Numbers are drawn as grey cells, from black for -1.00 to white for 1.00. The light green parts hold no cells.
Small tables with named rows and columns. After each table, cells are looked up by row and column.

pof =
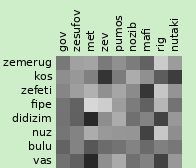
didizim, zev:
0.11
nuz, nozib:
0.17
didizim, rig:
-0.48
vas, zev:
0.12
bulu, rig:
0.00
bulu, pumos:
-0.10
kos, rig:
-0.27
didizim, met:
-0.69
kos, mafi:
0.13
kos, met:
0.01
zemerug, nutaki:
0.22
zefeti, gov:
0.05
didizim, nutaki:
0.19
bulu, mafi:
-0.17
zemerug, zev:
-0.04

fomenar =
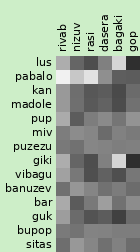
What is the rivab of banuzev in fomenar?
-0.12
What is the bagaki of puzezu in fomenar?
-0.01
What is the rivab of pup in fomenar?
0.34
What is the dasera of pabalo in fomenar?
0.12
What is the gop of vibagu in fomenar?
-0.07
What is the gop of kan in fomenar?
-0.16
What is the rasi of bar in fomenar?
-0.05
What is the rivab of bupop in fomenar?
-0.04
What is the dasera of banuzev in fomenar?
-0.11
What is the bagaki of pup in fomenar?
-0.08
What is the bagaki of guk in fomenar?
-0.50
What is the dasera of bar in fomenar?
0.24
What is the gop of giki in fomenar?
-0.63
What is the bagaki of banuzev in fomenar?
-0.03
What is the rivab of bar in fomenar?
0.33
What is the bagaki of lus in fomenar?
0.67
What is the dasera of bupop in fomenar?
0.02
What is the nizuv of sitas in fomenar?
0.19
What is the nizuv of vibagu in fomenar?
-0.06

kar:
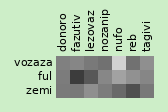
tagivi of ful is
0.05
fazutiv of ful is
-0.53
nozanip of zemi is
-0.03
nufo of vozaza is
0.64
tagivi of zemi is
-0.06
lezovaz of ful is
-0.31
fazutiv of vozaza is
0.05
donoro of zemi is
-0.04
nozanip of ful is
0.06
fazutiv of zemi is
-0.06
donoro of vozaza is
0.00
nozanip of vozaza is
-0.11
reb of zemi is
-0.38
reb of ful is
0.14
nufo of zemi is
-0.18
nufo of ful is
0.27
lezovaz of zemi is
0.12
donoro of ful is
-0.03
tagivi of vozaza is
0.12

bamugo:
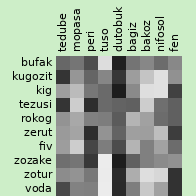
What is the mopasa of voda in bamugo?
0.02
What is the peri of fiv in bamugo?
-0.45
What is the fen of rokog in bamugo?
-0.25
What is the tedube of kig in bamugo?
0.23
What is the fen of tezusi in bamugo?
-0.25
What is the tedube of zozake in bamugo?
-0.13
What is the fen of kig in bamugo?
-0.49
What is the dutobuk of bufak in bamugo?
-0.75
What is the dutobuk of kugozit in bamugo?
-0.58

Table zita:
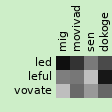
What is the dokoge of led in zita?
-0.42
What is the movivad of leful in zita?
-0.07
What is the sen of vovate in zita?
0.20
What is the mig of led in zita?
-0.88
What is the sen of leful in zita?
0.50
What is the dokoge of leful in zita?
-0.82
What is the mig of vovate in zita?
0.49
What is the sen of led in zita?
-0.04
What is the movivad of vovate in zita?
-0.18
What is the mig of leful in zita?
-0.01
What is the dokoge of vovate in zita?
-0.20
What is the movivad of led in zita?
-0.60
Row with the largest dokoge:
vovate

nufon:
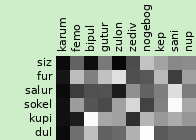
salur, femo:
-0.52
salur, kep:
-0.01
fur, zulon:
0.76
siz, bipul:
-0.90
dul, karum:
-0.91
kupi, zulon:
0.26
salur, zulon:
-0.78
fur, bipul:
0.00
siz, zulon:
-0.94
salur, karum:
-0.91
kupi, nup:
0.18

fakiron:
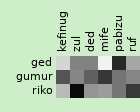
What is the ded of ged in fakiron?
0.01
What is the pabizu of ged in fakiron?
-0.69
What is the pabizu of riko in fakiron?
-0.08
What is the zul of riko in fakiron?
-0.93
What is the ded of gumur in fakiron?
-0.25
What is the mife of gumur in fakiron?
-0.57
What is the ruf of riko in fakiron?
-0.56

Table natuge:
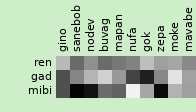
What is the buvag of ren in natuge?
-0.16
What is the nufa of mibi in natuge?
0.90
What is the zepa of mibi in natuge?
-0.92
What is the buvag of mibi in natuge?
-0.15
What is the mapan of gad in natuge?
0.20
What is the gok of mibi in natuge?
0.30
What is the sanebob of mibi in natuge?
-0.97
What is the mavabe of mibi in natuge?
0.25
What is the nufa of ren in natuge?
0.02
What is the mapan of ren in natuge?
-0.07
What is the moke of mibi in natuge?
0.40
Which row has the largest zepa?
ren

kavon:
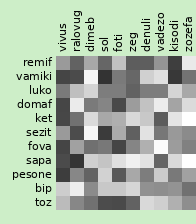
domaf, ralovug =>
0.84
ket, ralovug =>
-0.11
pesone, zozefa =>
0.26
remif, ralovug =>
-0.23
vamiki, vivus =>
-0.46
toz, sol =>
-0.40
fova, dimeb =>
-0.12

